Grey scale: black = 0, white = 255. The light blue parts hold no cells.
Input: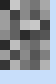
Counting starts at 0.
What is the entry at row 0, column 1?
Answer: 200
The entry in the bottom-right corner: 178
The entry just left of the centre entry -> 97
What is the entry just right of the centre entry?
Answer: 74
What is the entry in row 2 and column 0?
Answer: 158
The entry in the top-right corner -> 168
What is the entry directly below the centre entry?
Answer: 127
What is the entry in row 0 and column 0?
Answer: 34
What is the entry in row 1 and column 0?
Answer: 158
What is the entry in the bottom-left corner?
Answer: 54

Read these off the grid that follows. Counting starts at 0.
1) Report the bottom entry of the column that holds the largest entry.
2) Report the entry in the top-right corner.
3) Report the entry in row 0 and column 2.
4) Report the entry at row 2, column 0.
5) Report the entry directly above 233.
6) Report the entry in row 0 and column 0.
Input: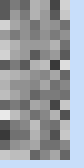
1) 199
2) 210
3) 102
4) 210
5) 102
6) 90

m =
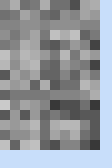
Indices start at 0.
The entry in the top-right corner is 173
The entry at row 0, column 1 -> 173
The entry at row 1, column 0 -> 112
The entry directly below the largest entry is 88
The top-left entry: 143
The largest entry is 202
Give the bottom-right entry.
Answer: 56
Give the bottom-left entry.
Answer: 192
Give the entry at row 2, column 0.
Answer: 132
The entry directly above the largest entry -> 100
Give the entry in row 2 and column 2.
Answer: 143

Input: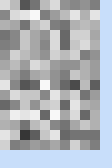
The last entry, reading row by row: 126
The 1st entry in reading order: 218
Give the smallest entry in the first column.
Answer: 104
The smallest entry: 54
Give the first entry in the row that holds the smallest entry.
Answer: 228
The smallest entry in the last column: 94
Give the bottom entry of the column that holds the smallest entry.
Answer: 135
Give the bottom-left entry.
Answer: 209
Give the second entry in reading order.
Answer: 187
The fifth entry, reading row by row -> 187
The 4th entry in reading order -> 116
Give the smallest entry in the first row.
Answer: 85
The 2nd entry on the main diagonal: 218
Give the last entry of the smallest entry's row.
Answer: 116
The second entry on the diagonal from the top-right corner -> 177
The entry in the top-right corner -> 126
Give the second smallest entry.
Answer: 75
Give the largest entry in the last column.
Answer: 228

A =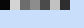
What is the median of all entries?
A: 109
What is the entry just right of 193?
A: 46
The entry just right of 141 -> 75

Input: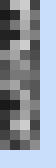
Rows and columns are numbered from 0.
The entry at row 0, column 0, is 54
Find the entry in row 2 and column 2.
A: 173
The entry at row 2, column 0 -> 54
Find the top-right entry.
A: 66
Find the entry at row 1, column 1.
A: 44
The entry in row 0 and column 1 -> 184
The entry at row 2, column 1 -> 120
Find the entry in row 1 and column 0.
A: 25
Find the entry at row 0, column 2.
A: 205
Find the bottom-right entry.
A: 140
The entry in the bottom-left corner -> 108
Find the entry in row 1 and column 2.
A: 184

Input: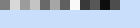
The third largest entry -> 196
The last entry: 77
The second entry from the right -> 13
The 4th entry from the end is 57

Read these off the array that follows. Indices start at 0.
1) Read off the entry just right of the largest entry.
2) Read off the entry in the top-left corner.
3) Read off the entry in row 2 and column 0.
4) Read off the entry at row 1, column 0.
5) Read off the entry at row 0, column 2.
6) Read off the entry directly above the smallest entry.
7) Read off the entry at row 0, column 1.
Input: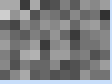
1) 148
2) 169
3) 91
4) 206
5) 58
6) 157
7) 169
